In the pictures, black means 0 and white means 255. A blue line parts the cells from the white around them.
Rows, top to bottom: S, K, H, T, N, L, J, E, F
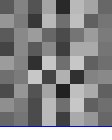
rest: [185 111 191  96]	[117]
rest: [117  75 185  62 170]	[150 103]
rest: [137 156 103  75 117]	[156 123]
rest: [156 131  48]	[199 111 199  96 111]
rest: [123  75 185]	[111 199  96 111]
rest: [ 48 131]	[137]

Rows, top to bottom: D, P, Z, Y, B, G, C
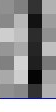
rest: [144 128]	[ 50 177]
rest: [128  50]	[177]
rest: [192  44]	[144]

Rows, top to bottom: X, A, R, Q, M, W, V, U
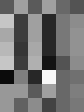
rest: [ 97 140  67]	[104 120]
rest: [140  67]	[104 120]
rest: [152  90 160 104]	[126]
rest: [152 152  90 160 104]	[126]
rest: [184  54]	[168  39 120 146]
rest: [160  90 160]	[104  83]
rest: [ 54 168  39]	[120 146]

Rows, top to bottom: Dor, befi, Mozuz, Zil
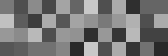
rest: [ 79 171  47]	[101 101]
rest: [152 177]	[ 79 171]
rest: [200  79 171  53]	[114  41]

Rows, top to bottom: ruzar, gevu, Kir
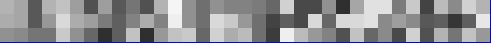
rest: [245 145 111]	[145 130 130 123 103 209  73  73 145  47 166 225 225 123 201  67 187 138
 209 179]
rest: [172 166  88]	[152 217 172 158 123  95 130 172 130 239 145 111 217 201 152 111  67  95
  73 217 103 217 217 225 138 158 138  88  95  54  95 231]

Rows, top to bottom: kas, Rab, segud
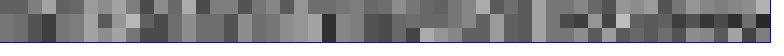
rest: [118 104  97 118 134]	[171  90 110  90 163 118 118 134 104  83 149 141 155  83 118 149 134 126
 134 141 177]
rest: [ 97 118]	[134 171  90 110  90 163 118 118 134 104  83 149 141 155  83 118 149 134
 126 134 141 177]
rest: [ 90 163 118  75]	[ 62 149  68 189  97  90  97  62  83  55  75  48 110  41]
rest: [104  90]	[110  83 141 134  90 163  68 126]
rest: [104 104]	[118 134  97 155  97  90 163 118  75  62 149  68 189  97  90  97  62  83
  55  75  48 110  41]
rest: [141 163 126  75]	[141 104 171  75 126 126  83 118 134  90 149 110 110 118 126 104 110 141
 118 104  97 118 134 171  90 110  90 163 118 118 134 104  83 149 141 155
  83 118 149 134 126 134 141 177]

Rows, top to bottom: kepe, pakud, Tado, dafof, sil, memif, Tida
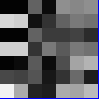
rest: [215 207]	[ 17  51  98 121 113]
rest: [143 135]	[143]
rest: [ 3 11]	[ 90  11  78 164 179]
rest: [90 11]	[ 78 164 179]
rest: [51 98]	[121 113]
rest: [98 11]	[143 135 143]

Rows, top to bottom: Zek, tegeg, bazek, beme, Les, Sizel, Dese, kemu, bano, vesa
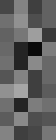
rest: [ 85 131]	[ 63 104]
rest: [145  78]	[98]
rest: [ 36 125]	[112]
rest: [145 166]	[63 92]
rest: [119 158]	[57]

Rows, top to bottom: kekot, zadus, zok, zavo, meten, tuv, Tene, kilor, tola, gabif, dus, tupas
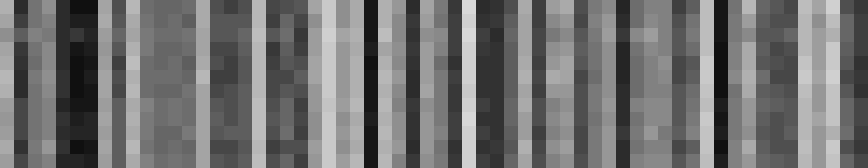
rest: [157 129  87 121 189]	[ 22 121 137  87  87 102 183 157 176 102  63]
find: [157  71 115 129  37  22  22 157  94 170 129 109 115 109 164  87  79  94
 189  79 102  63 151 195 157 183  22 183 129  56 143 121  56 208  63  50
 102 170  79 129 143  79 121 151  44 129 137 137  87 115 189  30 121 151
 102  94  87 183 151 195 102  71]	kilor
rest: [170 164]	[ 71 109 143  37 109 129 137  71  94 201  16 137 176 109  71  71 201 164
 208  71  56]
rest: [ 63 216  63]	[ 44 102 164  71 121 137  87 121 157  56 137 157 129  87 121 189  22 121
 137  87  87 102 183 157 176 102  63]
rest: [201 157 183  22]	[183 129  56 143 121  56 208  63  50 102 164  79 129 143  79 121 151  44
 129 137 137  87 115 189  30 129 151 102  94  87 183 151 195 102  71]
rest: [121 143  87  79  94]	[183 151 176 109  63]

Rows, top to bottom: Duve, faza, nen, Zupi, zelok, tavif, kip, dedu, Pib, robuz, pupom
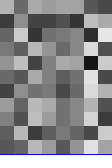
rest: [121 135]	[ 47 231]
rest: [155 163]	[163  88  73]
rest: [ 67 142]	[114 121  73 106 218 178]
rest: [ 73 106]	[218 178]

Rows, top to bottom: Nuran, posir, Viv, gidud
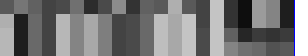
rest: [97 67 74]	[112  44  74 140  51  97  89 175  89  67 196  51  14 155 132  30]
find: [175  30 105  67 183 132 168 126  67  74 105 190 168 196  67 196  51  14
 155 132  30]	posir
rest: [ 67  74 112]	[ 44  74 140  51  97  89 175  89  67 196  51  14 155 132  30]
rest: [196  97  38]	[59 51 59]

